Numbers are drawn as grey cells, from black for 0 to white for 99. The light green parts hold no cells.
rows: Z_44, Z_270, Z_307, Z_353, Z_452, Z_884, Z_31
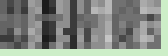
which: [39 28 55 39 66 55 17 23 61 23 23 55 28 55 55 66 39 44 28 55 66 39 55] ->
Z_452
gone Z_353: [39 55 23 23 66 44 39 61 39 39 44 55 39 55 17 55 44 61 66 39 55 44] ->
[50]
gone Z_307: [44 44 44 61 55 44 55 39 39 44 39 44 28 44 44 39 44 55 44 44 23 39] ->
[33]

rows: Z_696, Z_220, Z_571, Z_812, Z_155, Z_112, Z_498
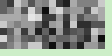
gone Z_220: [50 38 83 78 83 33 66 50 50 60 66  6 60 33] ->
[72]
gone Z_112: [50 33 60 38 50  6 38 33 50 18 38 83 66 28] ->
[44]
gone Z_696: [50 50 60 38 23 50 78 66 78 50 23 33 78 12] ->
[55]
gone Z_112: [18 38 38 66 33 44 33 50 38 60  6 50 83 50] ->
[28]

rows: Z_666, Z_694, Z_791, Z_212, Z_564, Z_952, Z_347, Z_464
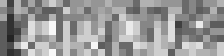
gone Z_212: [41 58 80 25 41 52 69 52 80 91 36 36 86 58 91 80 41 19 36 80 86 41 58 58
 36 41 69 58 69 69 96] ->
[74]
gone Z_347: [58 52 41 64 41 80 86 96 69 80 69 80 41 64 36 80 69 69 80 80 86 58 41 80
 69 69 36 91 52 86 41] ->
[30]
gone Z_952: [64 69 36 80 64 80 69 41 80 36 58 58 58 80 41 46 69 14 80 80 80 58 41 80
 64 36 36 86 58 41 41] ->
[52]
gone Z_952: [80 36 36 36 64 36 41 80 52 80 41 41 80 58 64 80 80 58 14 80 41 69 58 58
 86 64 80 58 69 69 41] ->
[46]

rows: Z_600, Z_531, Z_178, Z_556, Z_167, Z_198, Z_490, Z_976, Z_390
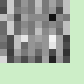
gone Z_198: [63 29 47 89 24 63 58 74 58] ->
[94]
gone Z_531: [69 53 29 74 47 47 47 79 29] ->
[58]
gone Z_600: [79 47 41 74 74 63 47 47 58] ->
[35]
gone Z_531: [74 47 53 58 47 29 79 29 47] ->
[69]

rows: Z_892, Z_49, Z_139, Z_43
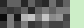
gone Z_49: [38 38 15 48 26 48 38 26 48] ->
[21]
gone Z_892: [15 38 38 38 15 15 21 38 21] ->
[43]
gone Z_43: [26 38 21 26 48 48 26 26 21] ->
[32]
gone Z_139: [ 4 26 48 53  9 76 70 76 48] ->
[58]

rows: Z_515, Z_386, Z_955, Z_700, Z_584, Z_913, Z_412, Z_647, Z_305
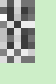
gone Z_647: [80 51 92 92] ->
[45]
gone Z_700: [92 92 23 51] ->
[86]
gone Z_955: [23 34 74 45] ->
[98]
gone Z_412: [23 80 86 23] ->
[34]
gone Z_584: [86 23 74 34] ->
[28]

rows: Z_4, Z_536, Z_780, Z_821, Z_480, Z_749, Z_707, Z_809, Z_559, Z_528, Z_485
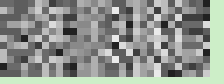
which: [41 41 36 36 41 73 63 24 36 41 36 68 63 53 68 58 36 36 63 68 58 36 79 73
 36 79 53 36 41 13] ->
Z_4
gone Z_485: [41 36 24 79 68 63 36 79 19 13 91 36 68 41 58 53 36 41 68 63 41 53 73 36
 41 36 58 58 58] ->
[47]
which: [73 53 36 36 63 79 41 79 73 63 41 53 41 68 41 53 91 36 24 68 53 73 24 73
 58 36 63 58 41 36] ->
Z_536
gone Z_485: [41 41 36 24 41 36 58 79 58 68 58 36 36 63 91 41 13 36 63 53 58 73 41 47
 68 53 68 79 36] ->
[19]
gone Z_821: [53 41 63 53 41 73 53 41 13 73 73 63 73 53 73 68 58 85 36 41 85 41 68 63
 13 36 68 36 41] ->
[30]

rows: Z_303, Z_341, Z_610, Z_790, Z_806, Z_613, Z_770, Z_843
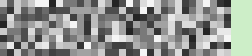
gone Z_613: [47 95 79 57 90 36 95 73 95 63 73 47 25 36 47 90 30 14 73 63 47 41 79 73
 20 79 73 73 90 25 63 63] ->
[52]
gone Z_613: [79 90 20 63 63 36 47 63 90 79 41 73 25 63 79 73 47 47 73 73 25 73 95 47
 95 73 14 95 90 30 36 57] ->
[52]
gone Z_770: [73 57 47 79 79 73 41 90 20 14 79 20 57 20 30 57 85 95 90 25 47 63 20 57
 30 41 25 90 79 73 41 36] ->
[68]

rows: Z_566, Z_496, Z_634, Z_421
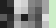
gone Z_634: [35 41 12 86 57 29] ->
[18]
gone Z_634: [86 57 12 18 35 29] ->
[41]

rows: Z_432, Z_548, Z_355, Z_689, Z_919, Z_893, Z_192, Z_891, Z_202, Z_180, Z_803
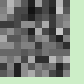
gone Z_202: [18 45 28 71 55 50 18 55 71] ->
[66]
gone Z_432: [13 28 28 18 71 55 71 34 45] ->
[61]

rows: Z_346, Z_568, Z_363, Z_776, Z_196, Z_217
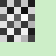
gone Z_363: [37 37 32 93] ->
[98]
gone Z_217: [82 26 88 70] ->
[16]

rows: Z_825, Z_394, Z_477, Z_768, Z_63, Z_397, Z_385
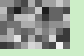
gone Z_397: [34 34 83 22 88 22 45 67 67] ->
[62]
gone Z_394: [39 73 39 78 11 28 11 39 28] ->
[45]
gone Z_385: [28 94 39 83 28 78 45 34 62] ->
[22]
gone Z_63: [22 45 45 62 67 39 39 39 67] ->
[50]

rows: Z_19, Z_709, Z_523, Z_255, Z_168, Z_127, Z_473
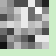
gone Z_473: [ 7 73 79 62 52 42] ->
[47]
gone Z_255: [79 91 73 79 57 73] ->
[85]

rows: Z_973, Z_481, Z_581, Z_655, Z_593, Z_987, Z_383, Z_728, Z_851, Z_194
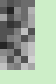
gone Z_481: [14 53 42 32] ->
[69]
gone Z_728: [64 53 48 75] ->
[26]
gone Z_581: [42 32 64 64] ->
[48]
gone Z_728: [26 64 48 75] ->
[53]
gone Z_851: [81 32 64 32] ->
[59]
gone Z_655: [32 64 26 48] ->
[20]
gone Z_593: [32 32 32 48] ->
[75]

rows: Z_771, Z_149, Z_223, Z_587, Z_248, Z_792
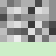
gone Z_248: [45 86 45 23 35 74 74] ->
[40]
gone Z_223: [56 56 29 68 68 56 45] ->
[62]
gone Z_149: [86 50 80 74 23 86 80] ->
[56]
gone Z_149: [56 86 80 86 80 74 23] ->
[50]
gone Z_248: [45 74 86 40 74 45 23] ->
[35]

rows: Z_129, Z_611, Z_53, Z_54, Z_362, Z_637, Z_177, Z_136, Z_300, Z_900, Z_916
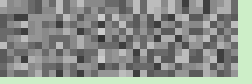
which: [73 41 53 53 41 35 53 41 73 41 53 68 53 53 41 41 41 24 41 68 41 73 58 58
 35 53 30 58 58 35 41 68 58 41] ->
Z_177
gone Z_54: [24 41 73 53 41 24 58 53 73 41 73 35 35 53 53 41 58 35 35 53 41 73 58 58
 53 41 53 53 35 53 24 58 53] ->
[47]
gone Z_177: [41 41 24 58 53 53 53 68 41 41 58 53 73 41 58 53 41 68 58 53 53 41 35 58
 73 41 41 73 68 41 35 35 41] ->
[30]
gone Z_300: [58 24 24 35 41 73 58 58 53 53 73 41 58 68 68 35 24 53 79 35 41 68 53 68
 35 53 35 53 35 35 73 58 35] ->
[63]

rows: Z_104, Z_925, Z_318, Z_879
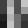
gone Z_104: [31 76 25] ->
[65]
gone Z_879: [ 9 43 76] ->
[20]
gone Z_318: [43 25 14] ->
[70]

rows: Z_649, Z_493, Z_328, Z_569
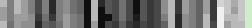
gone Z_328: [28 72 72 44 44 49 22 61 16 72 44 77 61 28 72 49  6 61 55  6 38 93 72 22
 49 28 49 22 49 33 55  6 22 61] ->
[11]
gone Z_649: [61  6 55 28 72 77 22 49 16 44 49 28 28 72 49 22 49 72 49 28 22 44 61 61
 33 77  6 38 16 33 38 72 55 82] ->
[66]

